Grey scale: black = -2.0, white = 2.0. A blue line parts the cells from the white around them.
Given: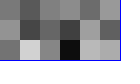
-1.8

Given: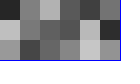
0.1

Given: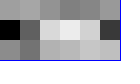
0.9

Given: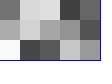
-0.6

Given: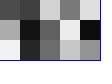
-0.3

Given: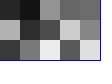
1.7

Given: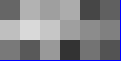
-1.2
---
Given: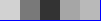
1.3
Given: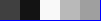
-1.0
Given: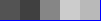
-0.7
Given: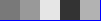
-0.1
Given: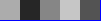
0.7
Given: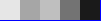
1.6
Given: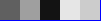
-0.5
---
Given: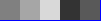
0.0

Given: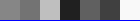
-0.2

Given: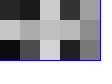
0.2

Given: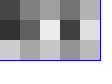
0.5

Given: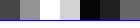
-0.4

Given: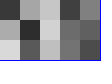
-0.2

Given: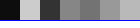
0.1
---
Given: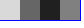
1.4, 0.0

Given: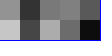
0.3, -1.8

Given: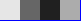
1.6, 0.7

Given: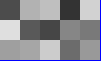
-0.8, 0.4

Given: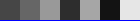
-0.9, 1.6

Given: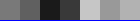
-0.1, 0.8
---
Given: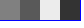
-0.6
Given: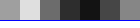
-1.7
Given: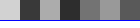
-0.2
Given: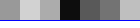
-0.6
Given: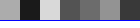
-0.3
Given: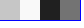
1.9
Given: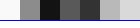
-1.2
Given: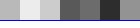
-0.3
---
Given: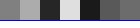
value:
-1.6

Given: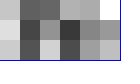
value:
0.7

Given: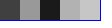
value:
1.1

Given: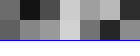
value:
0.5

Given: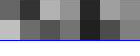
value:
-1.4

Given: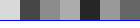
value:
-1.4
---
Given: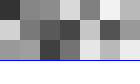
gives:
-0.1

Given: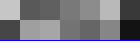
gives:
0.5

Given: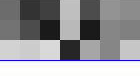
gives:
-0.8

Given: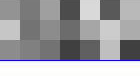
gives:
-0.2

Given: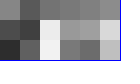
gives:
-1.0

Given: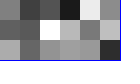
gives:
-0.6

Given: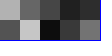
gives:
1.1
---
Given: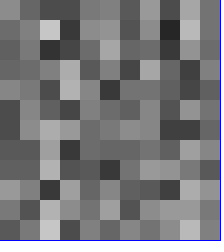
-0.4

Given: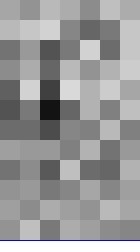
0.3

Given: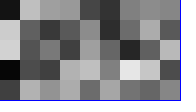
1.0

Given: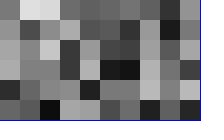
1.5

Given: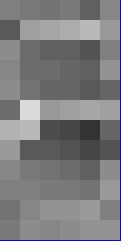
-0.1

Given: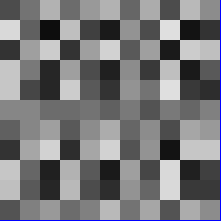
-0.2

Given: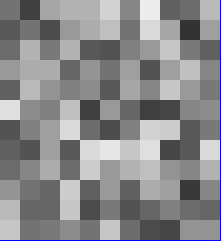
-1.0

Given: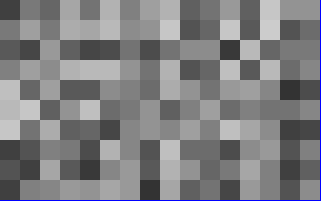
-0.1
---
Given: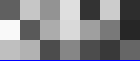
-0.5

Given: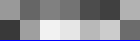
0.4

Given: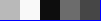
0.9

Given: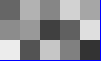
-0.4

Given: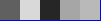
-0.5

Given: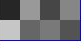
-1.4
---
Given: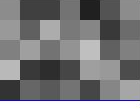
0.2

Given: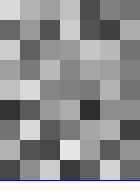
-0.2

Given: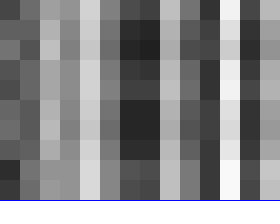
0.9

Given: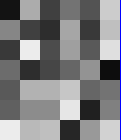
1.2

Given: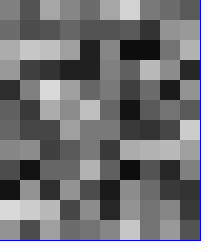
-0.6
